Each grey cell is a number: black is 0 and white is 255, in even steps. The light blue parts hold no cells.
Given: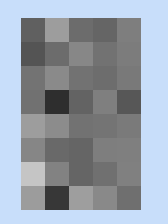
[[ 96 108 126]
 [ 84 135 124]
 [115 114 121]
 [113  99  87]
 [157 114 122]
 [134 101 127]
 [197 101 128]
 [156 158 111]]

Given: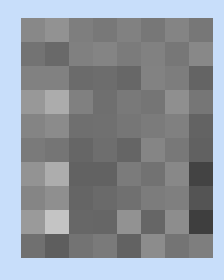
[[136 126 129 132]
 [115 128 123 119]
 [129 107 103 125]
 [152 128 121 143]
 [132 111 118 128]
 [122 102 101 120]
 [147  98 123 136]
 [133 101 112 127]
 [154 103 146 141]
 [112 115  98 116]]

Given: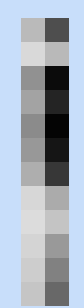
[[186]
 [217]
 [145]
 [163]
 [139]
 [152]
 [174]
 [215]
 [220]
 [212]
 [205]
 [197]]

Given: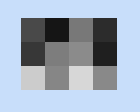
[[ 73 120]
 [ 55 139]
 [204 215]]

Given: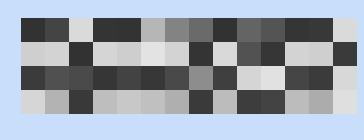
[[ 50 218  51 131  50  84  56]
 [207  50 206 211 217  54 207]
 [ 59  74  67  73  63 225  59]
 [214  57 200 175 188  67 172]]

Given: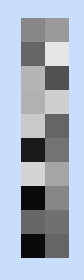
[[136]
 [102]
 [181]
 [177]
 [201]
 [ 25]
 [212]
 [ 10]
 [103]
 [ 10]]

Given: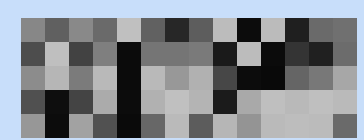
[[135 137 192  39 188 187 106]
 [ 77  66  11 117  26  11  32]
 [140 123  11 152  71   9 120]
 [ 80  68  12 192  27 191 191]
 [151 162  10 186 182 186 187]]

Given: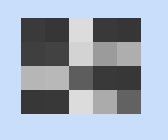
[[ 58 220  54]
 [ 63 211 174]
 [182  93  55]
 [ 55 220  98]]

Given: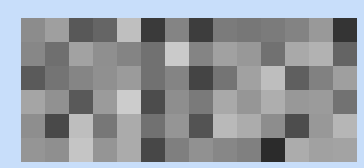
[[140  88 191 132 123 123 153]
 [135 162 132 202 161 113 178]
 [ 90 133 155 132 116 190 129]
 [165  89 204 142 169 174 155]
 [142 190 171 149 185 141 152]
 [149 197 171 127 135  43 161]]
